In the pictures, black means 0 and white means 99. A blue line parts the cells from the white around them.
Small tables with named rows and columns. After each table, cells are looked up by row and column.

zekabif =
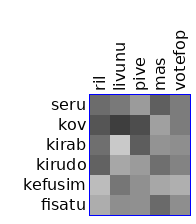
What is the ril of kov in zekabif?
33
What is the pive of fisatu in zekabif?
56
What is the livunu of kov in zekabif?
24
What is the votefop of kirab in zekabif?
55
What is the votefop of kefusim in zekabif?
68
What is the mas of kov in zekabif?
62
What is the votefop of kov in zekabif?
48
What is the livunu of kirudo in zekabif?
65
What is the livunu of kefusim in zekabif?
46
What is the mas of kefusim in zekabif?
65
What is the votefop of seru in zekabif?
48
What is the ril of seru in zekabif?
42
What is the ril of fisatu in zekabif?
67
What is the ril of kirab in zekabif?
43
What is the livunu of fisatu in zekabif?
55
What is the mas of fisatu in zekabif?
41
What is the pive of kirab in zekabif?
36
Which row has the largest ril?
kefusim

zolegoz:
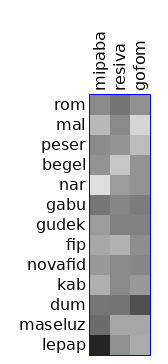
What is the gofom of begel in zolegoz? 57
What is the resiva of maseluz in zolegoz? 65
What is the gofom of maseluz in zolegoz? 65
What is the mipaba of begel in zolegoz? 57
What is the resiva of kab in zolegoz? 53
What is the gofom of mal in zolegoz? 83
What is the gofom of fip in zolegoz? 55

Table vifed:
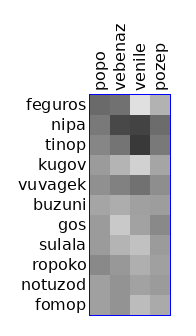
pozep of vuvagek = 55
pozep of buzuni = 61
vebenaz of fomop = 57
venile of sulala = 75
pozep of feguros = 69
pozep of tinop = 47
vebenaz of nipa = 28
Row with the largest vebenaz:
gos

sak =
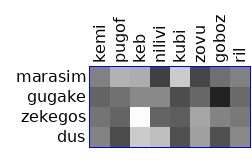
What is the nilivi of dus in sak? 74
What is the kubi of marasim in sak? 79
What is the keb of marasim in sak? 67
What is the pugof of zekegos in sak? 39
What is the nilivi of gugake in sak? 53
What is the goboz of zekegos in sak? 51
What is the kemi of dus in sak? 51
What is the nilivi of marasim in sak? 25
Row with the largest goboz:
zekegos

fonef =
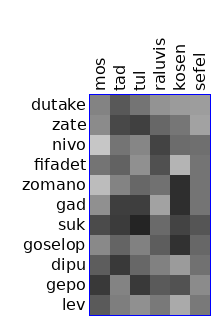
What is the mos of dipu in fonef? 36
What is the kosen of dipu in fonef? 60
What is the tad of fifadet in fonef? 38
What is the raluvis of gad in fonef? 63
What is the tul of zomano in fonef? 40
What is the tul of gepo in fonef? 22
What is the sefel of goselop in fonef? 40
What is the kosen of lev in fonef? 66
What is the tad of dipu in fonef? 22
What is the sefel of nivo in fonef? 43
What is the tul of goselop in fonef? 50
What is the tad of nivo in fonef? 45
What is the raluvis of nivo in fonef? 26
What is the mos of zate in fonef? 54
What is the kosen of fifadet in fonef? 70
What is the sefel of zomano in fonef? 45
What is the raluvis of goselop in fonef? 36

